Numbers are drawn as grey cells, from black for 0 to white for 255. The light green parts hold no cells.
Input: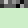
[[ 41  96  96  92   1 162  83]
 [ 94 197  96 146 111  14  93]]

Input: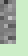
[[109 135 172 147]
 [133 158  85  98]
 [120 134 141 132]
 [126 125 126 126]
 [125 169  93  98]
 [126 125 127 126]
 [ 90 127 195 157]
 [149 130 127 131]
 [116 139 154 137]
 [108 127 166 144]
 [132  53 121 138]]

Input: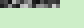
[[ 30  62 147  54  28 183 202 129  49 145 149 121  75 201 117]
 [ 62  79  18 181 112  59 123 151  29  16  81  41  64  64  48]]

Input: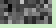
[[ 97  75 163  95 110 135  44  68  39  92 103 128  58]
 [ 74  49 120 103  93 111  46  75  41  71  28 135  54]
 [ 89 156  84 107  92  89 153 110 130 127  59  56 106]
 [ 85  48  13  99  57  75 143 119 159  79 108 116 135]
 [101 102   6  79  63  69  69  61  57 104  56 177  98]
 [ 78  26  72  81  72 194  59  85  79  49 112  37 150]]

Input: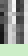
[[ 22 106 211 193  97  78 225]
 [ 22 108 211 188 102  81 227]
 [ 21 102 212 200  89  73 226]
 [ 29 116 209 177 112  94 231]
 [ 32 113 208 185 103  90 234]
 [ 80  95 179 234  65  72 226]
 [ 76  92 181 236  62  67 225]
 [ 32 114 208 182 107  92 233]
 [101  96 174 246  50  75 219]
 [ 77  91 180 238  60  66 223]
 [105  98 172 244  53  78 216]]

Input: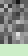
[[ 74 155  71 133 122 164 131]
 [ 87 145  70 147 186 156 136]
 [ 98 112 105 149 223 150 160]
 [160  95 170 110  83  90 117]
 [162 122 164 119  98  91 122]
 [ 75 145  81 134 189 164 140]
 [ 77 157 118  85  89 152 108]
 [102 122 135  83  60 131 101]
 [175  76 177 122 111  82 129]
 [ 73 185  56 122  94 159  96]
 [150 118 122  80  19  91  93]]
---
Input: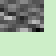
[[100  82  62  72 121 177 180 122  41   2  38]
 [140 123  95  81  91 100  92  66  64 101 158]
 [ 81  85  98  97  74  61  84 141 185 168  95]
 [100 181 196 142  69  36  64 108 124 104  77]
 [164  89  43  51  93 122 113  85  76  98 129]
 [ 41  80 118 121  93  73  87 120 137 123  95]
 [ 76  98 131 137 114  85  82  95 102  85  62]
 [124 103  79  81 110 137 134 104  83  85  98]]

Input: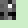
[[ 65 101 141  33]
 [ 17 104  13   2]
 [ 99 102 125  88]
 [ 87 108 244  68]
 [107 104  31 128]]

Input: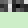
[[ 91  64 210  40  99  76  47]
 [ 43  64 230  31   8  46  38]
 [ 97 107 179  49  97  73 220]]

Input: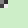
[[ 65 240]
 [131  48]]

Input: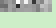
[[149 135 163 144 159 158 162 161 152 128 160 180 159]
 [111 108 163 154  45 161 151 157 149 131 192 182 163]
 [123 144 158 137 255 169 242 172  55 160 135 199 180]]

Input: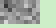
[[140 214 163 164 150 147 116 137 169 131]
 [109 131 172 157 115 164 183 196 113 155]
 [183 157 162 148 175 145 140 126 168 128]
 [139 136  79 156 131 129 125  94 167 178]
 [153  53 114 114 138 142 199 157 121 185]
 [139  88 113 148 127 143 174 144 132 176]]
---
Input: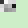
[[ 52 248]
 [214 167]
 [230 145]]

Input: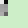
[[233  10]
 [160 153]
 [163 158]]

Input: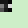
[[ 20  22]
 [126  37]
 [ 80  24]]

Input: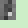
[[115 108]
 [118  73]
 [114  78]]

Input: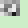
[[190 167]
 [232 129]
 [160 102]]

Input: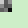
[[202  88]
 [140  83]
 [ 95 119]]

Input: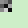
[[143 127]
 [ 87  18]
 [139 208]]

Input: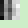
[[ 23 161]
 [ 32 149]
 [ 34 136]]

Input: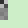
[[ 46 195]
 [184  78]
 [134 132]]
